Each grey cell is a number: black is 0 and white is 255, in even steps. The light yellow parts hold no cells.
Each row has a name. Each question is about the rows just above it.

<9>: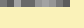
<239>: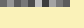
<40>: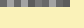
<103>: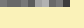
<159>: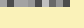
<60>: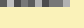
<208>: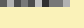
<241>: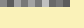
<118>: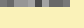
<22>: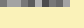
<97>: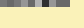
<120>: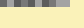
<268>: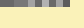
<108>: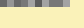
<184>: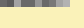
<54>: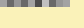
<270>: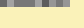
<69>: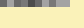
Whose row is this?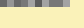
<108>
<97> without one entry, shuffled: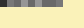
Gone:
178
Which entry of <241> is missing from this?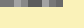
192
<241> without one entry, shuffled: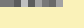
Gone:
136

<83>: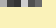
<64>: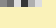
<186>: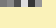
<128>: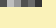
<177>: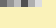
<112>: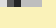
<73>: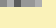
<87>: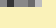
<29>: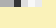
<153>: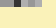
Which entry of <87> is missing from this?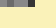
190
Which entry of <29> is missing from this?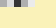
248
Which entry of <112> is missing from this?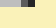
222
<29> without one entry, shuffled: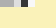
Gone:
235
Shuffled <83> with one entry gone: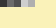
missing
65
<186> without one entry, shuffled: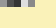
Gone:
121
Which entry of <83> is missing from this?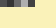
206

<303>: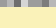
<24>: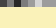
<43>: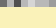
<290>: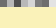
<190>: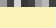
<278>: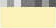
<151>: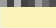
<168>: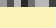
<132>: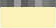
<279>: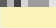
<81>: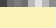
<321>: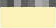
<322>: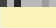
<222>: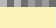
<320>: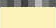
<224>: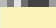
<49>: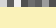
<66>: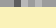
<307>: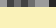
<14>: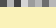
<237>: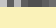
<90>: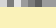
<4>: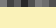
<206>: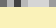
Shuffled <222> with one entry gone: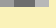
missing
124
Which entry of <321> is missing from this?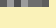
171
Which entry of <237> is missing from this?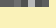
197
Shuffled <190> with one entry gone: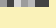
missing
55
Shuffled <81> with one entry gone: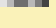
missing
140

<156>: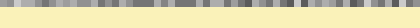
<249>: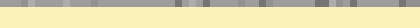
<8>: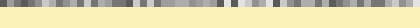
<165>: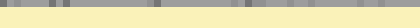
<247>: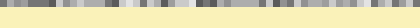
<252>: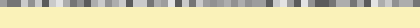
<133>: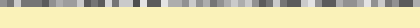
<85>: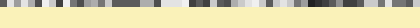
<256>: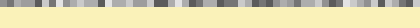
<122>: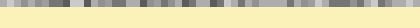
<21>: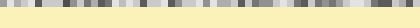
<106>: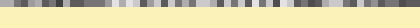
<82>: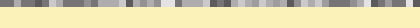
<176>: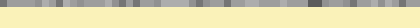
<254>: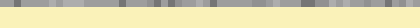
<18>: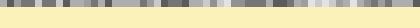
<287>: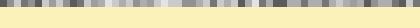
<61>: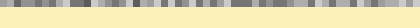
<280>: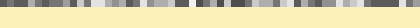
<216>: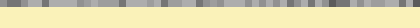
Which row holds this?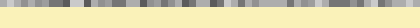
<122>
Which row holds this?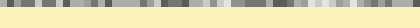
<18>
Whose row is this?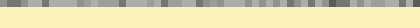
<216>
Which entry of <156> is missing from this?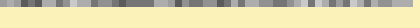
132
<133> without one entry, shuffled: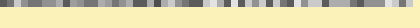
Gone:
214
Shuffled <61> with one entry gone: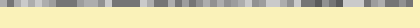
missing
105
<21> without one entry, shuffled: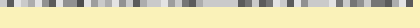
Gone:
189

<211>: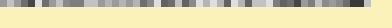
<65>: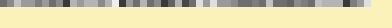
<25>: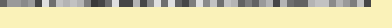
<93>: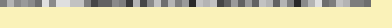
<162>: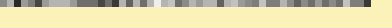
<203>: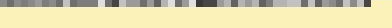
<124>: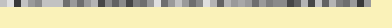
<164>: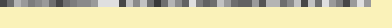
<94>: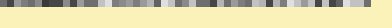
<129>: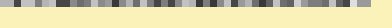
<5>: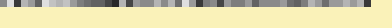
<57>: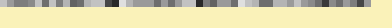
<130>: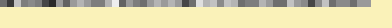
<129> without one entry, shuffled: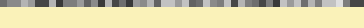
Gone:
207
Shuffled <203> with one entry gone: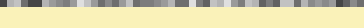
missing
57
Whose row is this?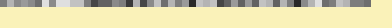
<93>
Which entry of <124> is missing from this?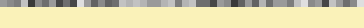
168
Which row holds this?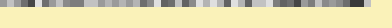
<211>
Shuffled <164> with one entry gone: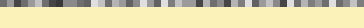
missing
84

